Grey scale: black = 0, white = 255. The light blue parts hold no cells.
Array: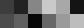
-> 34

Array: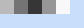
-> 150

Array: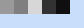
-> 127

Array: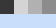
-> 177

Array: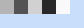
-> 180

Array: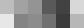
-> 89

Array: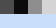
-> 142
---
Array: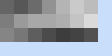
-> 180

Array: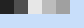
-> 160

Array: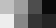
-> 237

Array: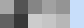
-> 148

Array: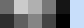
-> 21

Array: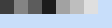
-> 162

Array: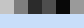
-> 8

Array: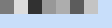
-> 173

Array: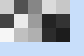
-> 199

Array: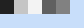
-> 129
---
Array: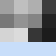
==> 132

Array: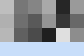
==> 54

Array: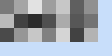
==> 87

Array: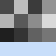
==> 140

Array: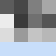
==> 112

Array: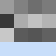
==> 194

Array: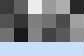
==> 75

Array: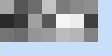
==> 237

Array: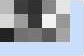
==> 242
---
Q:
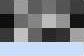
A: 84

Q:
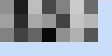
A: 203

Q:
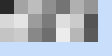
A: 176

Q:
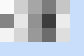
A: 124

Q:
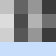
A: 150

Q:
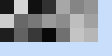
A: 133
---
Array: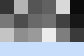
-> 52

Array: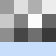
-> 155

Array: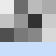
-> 235

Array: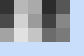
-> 51

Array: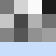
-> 120

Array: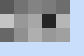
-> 89
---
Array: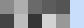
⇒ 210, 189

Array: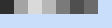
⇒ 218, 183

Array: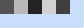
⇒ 208, 184

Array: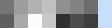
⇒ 251, 199

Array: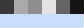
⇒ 227, 170

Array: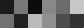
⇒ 199, 186
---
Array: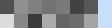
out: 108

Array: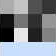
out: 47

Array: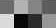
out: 43

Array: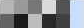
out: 42

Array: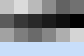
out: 15

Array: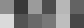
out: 190
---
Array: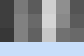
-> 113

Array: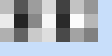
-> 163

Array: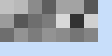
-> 117

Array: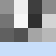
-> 165

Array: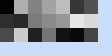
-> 10

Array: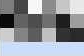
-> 50

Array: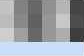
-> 173
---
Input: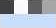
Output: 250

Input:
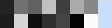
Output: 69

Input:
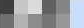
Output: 140

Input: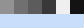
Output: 56

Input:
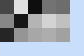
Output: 167

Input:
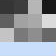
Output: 121

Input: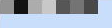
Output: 86

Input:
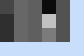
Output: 95
